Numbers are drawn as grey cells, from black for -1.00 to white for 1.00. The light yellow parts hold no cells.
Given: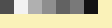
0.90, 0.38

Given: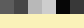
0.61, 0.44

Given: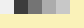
0.88, 0.57

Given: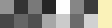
0.99, 0.64

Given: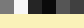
0.94, -0.05

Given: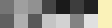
0.76, 0.65

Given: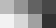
0.90, 0.69

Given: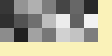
0.90, 0.85
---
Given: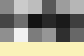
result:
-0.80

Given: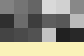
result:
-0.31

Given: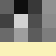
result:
-0.39

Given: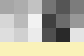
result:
-0.15

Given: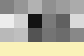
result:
-0.25

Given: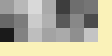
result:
0.07

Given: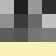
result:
-0.18

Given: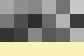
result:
0.41

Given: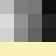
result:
-0.17
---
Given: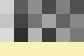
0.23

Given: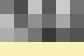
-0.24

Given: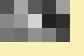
0.02

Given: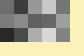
0.69

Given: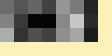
0.30

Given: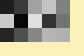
0.43

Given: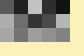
0.13
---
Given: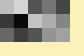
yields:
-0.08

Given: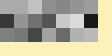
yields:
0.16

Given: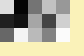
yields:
0.52

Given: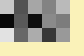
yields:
0.03

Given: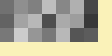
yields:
0.38

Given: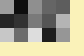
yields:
-0.21

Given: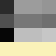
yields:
0.22

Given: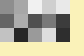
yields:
0.62

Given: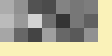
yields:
-0.07

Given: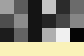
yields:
-0.66
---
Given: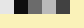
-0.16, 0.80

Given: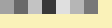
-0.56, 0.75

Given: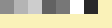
-0.23, 1.00

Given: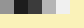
-0.54, 0.88

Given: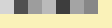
0.46, 0.67

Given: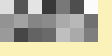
0.09, 0.97

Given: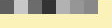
-0.60, 0.56

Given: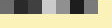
0.59, 0.59
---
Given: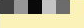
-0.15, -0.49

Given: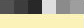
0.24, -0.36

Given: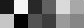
0.32, 0.55

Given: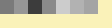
0.29, -0.04

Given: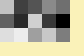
-0.13, 0.74

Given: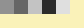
0.75, 0.14

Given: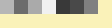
0.00, 0.43

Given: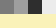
0.85, -0.04

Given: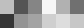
-0.12, -0.58

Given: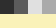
0.33, -0.64
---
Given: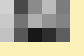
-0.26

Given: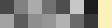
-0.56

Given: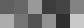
0.57

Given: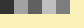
-0.02

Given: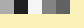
-0.24

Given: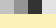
0.78

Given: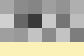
-0.02

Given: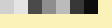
-0.90
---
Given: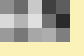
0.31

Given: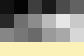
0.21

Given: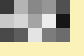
0.79

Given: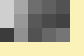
-0.36

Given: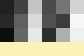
-0.64

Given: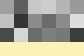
-0.01

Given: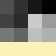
-0.22
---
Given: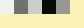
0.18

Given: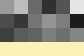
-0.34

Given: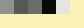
0.79

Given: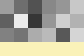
0.18

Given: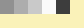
-0.52

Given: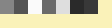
0.74

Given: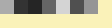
0.66

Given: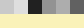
0.36

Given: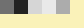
0.35

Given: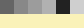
-0.73
